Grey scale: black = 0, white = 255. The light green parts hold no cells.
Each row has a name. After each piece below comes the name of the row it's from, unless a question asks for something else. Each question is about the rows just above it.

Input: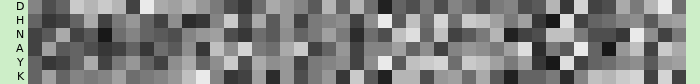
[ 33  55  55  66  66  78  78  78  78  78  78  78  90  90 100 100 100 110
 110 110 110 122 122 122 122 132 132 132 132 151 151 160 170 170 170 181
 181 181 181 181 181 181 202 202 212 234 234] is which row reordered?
D
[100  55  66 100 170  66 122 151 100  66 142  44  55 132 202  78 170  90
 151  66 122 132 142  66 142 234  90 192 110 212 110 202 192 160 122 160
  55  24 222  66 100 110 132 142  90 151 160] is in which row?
H
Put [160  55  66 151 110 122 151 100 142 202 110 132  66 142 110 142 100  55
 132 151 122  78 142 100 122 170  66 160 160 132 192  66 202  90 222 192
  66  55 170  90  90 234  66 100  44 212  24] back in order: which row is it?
H

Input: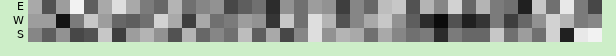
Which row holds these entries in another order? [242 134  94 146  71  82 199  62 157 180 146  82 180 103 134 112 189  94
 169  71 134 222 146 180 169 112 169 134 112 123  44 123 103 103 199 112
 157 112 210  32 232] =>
S
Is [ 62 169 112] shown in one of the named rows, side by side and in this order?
yes

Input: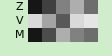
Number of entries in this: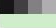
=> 4
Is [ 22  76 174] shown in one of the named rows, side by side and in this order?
yes
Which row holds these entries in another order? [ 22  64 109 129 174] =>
Z
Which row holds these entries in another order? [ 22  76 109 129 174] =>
M
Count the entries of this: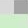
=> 2
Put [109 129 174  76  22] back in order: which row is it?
M

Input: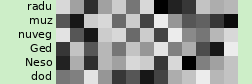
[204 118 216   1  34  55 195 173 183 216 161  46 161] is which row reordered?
radu
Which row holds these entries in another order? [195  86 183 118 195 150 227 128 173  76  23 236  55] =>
Ged
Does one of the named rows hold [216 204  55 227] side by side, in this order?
no
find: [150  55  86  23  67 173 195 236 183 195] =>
dod
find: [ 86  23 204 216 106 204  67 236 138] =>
nuveg
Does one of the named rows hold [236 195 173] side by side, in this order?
no
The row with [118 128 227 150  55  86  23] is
dod

